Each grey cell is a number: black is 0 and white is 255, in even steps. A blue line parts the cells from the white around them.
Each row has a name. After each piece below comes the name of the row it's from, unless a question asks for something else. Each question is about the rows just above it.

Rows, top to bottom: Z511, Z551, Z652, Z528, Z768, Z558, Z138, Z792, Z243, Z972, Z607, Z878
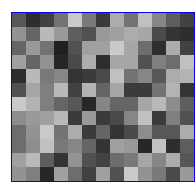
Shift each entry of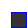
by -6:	[46]
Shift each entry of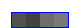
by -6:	[ 75  60 103 115]

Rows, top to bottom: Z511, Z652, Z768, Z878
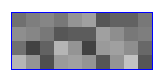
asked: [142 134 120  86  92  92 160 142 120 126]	Z652
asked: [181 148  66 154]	Z768
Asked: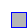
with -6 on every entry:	[175]
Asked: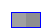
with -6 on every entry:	[154 136]
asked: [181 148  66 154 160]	Z768
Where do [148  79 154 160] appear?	Z878
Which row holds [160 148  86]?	Z878

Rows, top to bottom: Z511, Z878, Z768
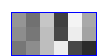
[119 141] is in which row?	Z768
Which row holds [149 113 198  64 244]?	Z511
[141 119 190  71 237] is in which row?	Z878
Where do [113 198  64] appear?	Z511
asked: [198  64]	Z511
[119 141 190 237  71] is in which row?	Z768

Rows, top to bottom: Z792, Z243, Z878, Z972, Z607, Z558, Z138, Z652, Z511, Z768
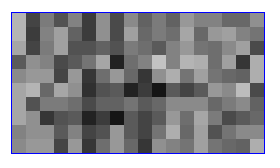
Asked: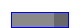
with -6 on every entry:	[132 132 132  98]
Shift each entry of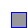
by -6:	[146]
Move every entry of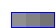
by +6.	[150 136 122]
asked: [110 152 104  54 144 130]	Z768
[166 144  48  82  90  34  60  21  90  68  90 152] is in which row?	Z558
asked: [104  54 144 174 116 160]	Z607
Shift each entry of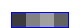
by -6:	[ 54 124 154  92]

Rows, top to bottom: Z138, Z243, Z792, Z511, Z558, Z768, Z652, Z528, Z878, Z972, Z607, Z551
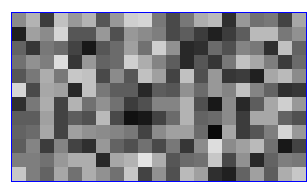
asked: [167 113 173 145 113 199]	Z551
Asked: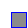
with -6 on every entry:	[133]

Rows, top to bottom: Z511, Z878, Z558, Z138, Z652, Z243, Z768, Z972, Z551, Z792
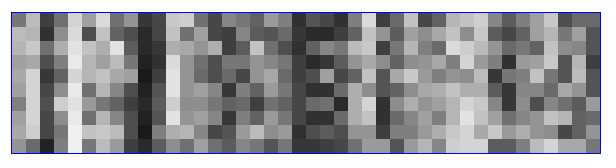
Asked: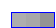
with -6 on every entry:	[168 162 142]
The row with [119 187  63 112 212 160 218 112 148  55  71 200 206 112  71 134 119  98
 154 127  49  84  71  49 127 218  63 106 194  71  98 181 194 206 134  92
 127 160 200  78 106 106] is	Z511
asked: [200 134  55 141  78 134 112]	Z768
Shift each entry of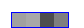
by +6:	[166 174  84 133]
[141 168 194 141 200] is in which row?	Z878
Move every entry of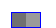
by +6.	[118 160]
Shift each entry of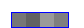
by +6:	[125 104 160 133]

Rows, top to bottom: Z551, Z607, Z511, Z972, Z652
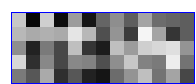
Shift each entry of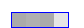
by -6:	[164 170 164 223]
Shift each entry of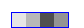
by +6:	[235 190  85 154]
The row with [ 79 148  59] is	Z607
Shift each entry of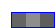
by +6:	[107 148 100]
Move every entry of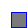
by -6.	[116]
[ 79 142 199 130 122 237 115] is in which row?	Z972

